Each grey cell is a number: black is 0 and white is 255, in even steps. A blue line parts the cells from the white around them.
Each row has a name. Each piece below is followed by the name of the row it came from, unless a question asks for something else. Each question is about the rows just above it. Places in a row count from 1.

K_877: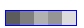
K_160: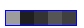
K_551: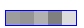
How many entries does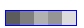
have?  5
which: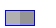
K_877
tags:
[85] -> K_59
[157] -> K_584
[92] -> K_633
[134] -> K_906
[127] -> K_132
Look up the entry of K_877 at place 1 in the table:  K_633
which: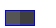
K_160
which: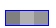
K_877

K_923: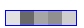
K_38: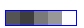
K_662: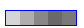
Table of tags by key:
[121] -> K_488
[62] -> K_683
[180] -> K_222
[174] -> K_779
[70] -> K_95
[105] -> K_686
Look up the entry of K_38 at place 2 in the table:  K_683
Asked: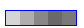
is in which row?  K_662
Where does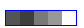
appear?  K_38

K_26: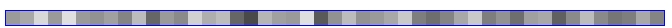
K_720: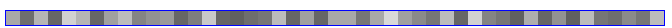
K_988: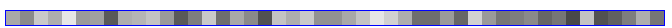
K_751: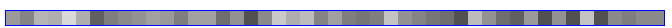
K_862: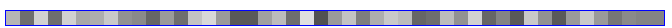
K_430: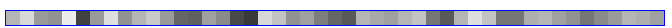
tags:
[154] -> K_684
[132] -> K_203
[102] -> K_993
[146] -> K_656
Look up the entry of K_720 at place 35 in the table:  K_203
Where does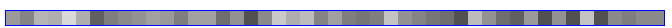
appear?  K_751
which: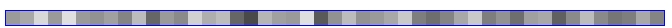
K_26

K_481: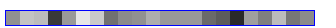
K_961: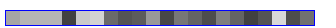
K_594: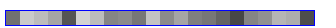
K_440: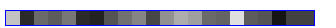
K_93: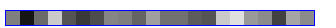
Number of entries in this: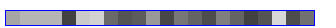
22
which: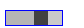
K_961
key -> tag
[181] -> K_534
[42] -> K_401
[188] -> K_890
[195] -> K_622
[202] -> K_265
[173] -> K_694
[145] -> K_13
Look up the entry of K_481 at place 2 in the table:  K_622

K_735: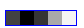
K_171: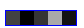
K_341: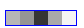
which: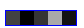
K_171
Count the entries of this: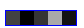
5
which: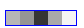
K_341
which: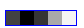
K_735

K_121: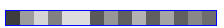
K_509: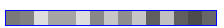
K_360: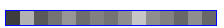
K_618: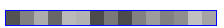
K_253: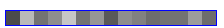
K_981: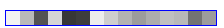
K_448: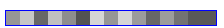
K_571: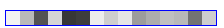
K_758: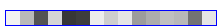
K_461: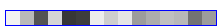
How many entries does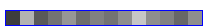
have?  14
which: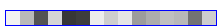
K_571
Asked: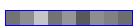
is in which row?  K_253
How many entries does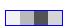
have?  4
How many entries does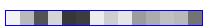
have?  14
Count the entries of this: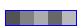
5
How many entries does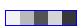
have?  5

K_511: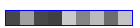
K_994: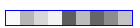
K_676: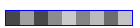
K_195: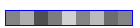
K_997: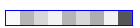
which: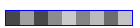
K_676
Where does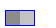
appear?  K_994
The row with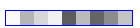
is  K_994
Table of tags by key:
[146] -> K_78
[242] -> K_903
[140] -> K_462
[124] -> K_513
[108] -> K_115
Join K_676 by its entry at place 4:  K_462
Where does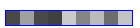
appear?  K_511
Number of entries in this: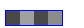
4

